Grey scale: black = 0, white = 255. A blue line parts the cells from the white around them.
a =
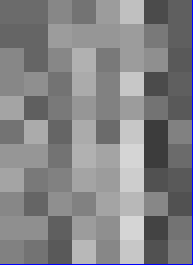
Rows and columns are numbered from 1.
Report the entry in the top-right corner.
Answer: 95
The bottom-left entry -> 129
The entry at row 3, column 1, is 135
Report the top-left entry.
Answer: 107
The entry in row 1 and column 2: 107
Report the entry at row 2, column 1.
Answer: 101
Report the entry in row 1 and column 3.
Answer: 135
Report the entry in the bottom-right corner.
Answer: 121

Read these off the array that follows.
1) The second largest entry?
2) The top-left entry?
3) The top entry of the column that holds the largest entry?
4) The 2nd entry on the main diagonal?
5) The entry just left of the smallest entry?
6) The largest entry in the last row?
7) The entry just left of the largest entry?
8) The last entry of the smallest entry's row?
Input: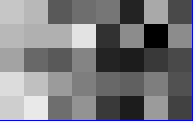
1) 227
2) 198
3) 184
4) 176
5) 140
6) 233
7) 206
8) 140

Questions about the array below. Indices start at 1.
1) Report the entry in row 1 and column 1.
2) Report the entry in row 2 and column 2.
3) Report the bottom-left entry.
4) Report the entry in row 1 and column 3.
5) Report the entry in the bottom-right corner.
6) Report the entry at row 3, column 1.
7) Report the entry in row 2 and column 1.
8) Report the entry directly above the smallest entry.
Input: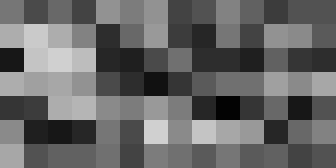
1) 118
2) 202
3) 167
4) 104
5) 82
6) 23
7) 173
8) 112

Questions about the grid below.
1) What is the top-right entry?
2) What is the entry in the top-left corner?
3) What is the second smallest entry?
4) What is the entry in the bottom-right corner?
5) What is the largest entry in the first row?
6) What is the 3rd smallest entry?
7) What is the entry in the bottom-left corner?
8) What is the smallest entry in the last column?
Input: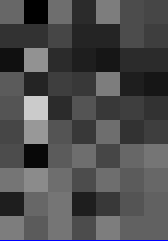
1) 70
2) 103
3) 8
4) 97
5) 125
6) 16
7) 125
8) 22

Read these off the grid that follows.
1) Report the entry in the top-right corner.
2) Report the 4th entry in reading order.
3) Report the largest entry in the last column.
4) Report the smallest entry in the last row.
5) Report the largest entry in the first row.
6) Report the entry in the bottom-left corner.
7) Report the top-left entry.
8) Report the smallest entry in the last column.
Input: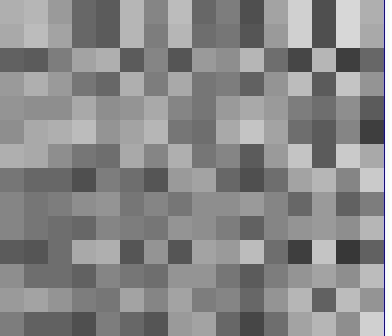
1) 174
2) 103
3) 208
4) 70
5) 215
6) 125
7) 174
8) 62

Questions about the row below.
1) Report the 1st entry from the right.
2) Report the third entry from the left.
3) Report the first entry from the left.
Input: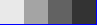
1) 51
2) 98
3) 233

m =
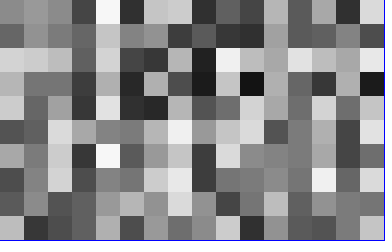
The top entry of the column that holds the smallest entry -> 69
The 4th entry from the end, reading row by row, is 90
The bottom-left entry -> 189
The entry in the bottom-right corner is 197
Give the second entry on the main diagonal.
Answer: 146
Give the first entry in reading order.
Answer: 139
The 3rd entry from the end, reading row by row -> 83
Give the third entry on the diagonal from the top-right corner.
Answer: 189
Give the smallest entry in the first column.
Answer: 77
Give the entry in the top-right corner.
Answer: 218
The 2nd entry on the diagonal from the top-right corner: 131
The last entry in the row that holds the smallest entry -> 27
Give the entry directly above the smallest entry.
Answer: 189
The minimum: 19
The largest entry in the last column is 232
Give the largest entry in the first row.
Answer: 247
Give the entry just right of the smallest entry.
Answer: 176
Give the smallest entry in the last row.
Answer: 48
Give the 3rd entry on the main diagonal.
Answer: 189

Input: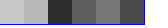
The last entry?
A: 73
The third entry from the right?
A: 95
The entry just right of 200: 186

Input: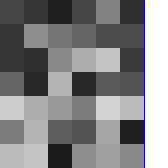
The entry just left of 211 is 123
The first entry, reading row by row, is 68
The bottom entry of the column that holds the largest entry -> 158
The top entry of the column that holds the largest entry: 130
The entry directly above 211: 90
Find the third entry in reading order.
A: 32
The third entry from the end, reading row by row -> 143
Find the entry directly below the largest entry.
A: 165
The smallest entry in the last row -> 26
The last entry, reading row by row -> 137
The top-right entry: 47
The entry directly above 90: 195
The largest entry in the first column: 203

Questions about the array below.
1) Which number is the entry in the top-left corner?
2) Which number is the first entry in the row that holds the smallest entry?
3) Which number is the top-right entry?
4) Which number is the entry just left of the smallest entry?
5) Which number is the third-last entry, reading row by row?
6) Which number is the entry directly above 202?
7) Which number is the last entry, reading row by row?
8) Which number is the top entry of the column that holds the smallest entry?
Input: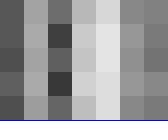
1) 87
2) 95
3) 129
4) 170
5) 221
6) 184
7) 122
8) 109
